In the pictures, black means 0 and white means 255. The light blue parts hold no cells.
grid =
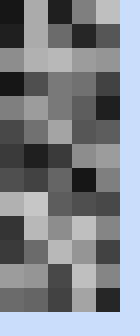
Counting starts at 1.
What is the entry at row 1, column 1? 22
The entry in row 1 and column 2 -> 171
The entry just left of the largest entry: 177
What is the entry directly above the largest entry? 66
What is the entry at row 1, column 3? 30
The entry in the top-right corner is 190
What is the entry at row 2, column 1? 30
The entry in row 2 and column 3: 107
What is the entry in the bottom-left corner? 107
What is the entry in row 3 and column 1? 141
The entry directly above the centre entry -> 164

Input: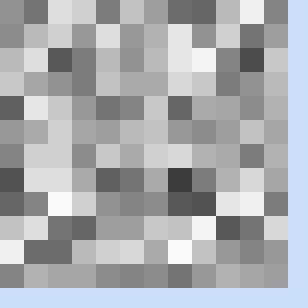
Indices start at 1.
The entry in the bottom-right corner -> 158
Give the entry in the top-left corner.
146
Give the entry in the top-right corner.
132
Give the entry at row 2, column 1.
140
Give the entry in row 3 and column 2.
222
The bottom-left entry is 132
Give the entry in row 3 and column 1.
185
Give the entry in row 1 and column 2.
117
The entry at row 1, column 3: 222
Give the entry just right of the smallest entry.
124
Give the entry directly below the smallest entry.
89
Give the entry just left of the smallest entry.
171
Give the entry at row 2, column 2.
185
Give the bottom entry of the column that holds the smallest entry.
117

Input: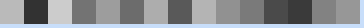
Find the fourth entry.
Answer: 115
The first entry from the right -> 151
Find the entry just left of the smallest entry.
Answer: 186
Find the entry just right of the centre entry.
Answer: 180

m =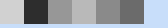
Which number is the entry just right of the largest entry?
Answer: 45
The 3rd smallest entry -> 138
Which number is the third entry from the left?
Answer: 151

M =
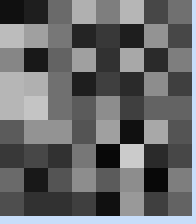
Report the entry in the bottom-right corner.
99
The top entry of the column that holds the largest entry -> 182
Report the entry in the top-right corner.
112
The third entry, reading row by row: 106
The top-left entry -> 16
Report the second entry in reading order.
30
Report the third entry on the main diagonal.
99
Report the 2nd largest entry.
196
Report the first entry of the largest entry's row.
56
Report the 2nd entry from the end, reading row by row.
63
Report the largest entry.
203
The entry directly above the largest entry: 16
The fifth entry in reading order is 126
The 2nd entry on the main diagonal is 160
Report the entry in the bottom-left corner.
78
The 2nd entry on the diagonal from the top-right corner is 147
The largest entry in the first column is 188
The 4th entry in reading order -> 176
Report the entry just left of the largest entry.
8

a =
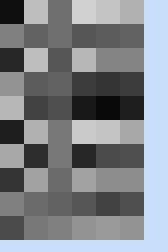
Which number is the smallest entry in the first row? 16
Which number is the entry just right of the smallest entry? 31
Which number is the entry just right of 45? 119
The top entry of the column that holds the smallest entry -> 196
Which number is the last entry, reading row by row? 148
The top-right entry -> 176
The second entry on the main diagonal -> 98
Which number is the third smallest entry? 23
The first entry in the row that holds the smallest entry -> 183
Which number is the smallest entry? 10
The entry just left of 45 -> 169
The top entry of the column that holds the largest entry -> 209
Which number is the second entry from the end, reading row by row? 154
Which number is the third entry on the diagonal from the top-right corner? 183
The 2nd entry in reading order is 190
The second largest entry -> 203
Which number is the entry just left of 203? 119
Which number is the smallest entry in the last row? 74

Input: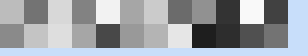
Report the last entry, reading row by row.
115
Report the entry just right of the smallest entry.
45
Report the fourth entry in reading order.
130
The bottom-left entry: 138
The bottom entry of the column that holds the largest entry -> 80
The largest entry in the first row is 249
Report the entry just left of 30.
230

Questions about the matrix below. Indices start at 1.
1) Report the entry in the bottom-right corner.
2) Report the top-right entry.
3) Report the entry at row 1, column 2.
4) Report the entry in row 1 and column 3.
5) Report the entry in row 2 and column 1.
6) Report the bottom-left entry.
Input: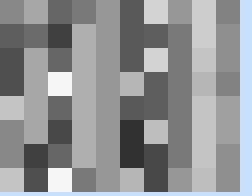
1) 143
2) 129
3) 167
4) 101
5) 95
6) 196

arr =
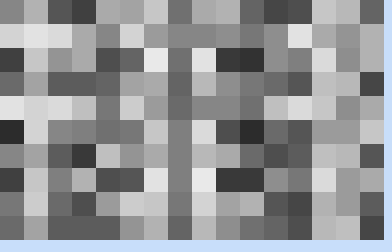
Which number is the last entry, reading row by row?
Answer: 70
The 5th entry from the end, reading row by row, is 100
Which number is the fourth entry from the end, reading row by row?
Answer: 78
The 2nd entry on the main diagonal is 226
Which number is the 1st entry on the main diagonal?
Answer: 134
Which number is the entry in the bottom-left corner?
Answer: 106
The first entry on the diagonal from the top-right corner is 100
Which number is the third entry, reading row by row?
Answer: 85
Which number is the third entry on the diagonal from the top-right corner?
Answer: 218
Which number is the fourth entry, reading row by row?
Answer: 64
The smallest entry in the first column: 44
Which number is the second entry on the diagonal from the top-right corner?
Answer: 148
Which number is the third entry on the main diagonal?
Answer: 148
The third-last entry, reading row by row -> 184
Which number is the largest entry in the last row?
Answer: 191
